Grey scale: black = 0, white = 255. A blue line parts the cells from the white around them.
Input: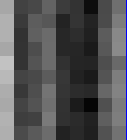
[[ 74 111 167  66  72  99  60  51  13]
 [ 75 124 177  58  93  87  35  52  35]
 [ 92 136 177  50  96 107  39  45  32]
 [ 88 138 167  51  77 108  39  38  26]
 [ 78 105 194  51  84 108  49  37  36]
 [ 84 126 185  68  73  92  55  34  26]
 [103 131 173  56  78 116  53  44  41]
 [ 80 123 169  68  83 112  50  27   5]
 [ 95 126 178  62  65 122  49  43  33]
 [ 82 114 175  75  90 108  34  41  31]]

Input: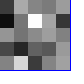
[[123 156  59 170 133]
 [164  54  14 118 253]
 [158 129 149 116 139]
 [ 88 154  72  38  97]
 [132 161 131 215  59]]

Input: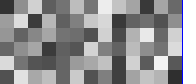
[[165 105  51 143 209  94 115 189 117 237 195 164  57]
 [ 81 143 157 221  60 183  96 128 199 215  57  98 111]
 [104 209 150  99 135 166 115 110  81 209  74 178 233]
 [115 219 102 143 166  59  96  85 211 128  98 187 142]
 [242  88 218 116  84  79 100 155 168 193  63 209  91]
 [180  47  81 225 168 190 101 202  82 127  63 163 195]]

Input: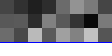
[[122  69  69  49  31  45 107 147]
 [ 10 122  88  90  44 129  89  52]
 [193  85 108  73 186  90 160 130]]

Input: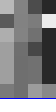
[[ 76  40 185 131]
 [124 236  90 130]
 [113  40 174 131]
 [ 71  40 159 111]
 [113  40 159 110]
 [113  40 159 111]
 [156 136 122 111]]

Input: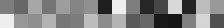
[[189 153 125 103 167 117 157 132 144  31 238 126  39  70 216  35]
 [213  80 238 152 143 179 119 124 189 140 180  90 104  25  21 128]]

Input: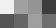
[[148  60 240 160]
 [159 111  85 102]]

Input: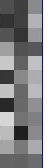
[[ 63 138  79]
 [ 64 179  51]
 [ 51 152  83]
 [ 82  87 159]
 [ 97 193 200]
 [137 173  54]
 [104 186 194]
 [105 144  40]
 [115 128 214]
 [ 31 138 187]
 [121 171 165]
 [ 98 108 100]]
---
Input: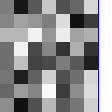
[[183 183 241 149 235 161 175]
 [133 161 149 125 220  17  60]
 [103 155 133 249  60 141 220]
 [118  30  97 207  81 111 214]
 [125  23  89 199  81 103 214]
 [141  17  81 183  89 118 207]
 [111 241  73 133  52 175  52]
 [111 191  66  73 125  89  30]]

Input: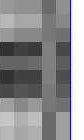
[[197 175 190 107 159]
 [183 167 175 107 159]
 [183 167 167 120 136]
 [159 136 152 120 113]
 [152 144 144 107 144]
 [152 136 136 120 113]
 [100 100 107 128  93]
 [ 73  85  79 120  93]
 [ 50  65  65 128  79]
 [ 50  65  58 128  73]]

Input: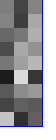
[[119 160 183]
 [104 119 175]
 [132  62 168]
 [ 89 140 152]
 [ 75 168 146]
 [126  68 132]
 [196  48  96]
 [ 68  96  89]
 [ 28 217  54]]

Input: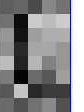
[[114  12 203 188 203]
 [188  34 181 129 150]
 [143  40 166 166 150]
 [150  18 158 174 174]
 [107  81 114 136  81]
 [122   4 107  87 158]
 [ 94 101  74 136 114]
 [ 87 196  40  59  59]]

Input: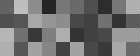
[[ 79  86 168 149 141  72  65 113  51  92]
 [175  86 162 134  65 162  72  57 168 106]
 [ 99 190 141  38 119 106  79  45 119 175]
 [182 113  57 127 175  51  65  72 156 156]]

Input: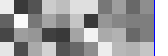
[[229  77 170 210  83 104 142 237 184 178 197]
 [ 70 158 150  64  57 164 243 170 178 104 126]
 [ 98 250 119 164 134 197  57 150 134 126 126]
 [237  57  83 204 190 223 223 119 158 104 142]]

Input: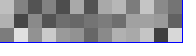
[[124 224 146 203 154 146 103 138 177 169 197  63 216]
 [177  70 138  83 110 103 116 124 110 161 161 154  97]
 [191 130  83 130  77 169  83 169 183 124 197 138 116]]

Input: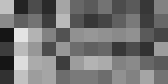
[[ 21 227 179 130  82 145 151 145 138 145  90  69]
 [ 21 221 171 165  61 157 179 171 130 138 103  90]
 [ 49 193 157 165 109 122 122 109 145 130 165 115]
 [ 61 186 151  76 151 109  96 103  55  76  49 157]
 [138  96 115  61 186  82  55  69  96 122  61 103]
 [193  35  76  42 165 103  90 115  76  90  55 130]]

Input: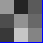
[[ 56 198 132]
 [ 77 146 104]
 [154  36  90]]
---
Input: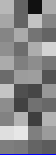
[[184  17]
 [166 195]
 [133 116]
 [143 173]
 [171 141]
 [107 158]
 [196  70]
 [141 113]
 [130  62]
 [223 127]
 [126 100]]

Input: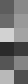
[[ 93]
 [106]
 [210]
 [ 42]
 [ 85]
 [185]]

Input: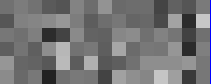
[[113 114  84 109 106 109  97 122]
 [ 86 133 151  93 119 104 163 199]
 [119 127  67  99 135 112 117 112]
 [ 94  95 183 120 166 120 150 127]
 [150  99 186 176  94 142 142 119]
 [139 120 112 118 161 134 159 119]]

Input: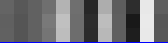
[[100  97 179  39  93 232]
 [ 96  97 192  44  95 234]
 [ 97  97 189  43  95 233]]

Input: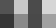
[[83 75]
 [54 73]]

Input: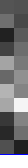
[[ 84]
 [111]
 [ 33]
 [ 66]
 [164]
 [104]
 [180]
 [167]
 [ 56]
 [ 40]
 [ 80]]

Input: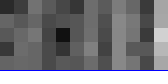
[[ 42 114  71 109 124  58]
 [101 102  81 109 136  72]
 [ 88 118  17 111 135  58]
 [ 56 102  52 128 136  88]
 [100 102  89 108 136  72]]

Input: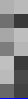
[[176]
 [112]
 [167]
 [125]
 [192]
 [186]
 [104]]
